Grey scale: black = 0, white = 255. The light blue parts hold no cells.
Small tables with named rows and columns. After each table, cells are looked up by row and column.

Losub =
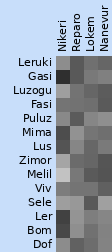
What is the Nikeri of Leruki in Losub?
141
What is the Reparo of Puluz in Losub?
91
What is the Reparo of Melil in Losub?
120
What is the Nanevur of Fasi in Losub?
90
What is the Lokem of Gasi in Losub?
121
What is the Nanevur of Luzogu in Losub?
92
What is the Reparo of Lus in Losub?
134
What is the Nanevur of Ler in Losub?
134
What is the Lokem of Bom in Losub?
113
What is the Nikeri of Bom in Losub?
72
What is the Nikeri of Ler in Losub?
65
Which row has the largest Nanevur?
Sele

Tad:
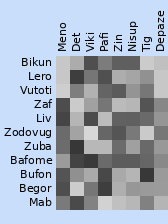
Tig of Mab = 129
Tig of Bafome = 102
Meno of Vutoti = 206
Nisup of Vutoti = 148
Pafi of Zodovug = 102
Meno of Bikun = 199
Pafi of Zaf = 118
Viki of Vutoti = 177
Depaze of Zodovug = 119
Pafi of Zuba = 184
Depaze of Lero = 199
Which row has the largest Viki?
Zodovug

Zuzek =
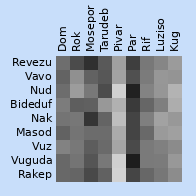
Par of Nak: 68
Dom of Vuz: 130
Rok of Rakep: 101
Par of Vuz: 74
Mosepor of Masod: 108
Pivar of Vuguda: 207
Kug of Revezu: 155
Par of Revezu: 62
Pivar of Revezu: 160
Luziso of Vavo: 151
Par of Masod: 68
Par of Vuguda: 29
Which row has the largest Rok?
Nud

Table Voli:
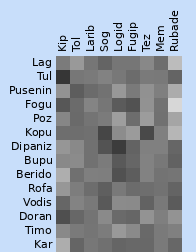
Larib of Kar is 119
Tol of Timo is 122
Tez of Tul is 122
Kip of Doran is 79
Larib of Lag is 118
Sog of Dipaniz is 83
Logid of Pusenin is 152
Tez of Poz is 156
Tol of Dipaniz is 137
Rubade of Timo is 128
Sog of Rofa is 95
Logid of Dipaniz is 60
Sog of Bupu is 123
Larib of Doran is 116
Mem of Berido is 115
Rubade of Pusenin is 172
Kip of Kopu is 110
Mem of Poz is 113
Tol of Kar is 101
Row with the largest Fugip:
Kopu

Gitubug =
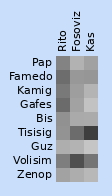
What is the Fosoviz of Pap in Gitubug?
178
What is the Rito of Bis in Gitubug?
145
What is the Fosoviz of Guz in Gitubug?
179
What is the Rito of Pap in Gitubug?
131
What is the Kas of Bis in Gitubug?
171
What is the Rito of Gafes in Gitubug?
107
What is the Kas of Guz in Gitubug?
197
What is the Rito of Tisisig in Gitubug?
147
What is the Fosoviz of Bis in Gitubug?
170
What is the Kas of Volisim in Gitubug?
117
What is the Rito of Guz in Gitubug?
174
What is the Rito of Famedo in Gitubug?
109
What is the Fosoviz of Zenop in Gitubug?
173
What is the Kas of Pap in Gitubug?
161
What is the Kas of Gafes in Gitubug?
194
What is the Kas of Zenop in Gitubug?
184
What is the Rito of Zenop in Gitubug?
162

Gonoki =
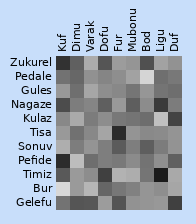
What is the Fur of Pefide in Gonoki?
121
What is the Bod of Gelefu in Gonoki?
149
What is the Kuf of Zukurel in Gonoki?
50
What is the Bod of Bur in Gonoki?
149
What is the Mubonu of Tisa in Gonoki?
148
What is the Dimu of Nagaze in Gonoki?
125
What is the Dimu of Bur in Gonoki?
154
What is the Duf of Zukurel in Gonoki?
146
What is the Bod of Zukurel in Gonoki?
80
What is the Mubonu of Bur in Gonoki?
129
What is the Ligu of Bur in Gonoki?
142
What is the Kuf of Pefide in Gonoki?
44
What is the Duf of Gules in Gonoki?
110
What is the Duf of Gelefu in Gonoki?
64
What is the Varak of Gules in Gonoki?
166
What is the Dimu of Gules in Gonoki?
111
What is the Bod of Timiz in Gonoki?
117
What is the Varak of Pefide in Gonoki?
110
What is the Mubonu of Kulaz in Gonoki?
116

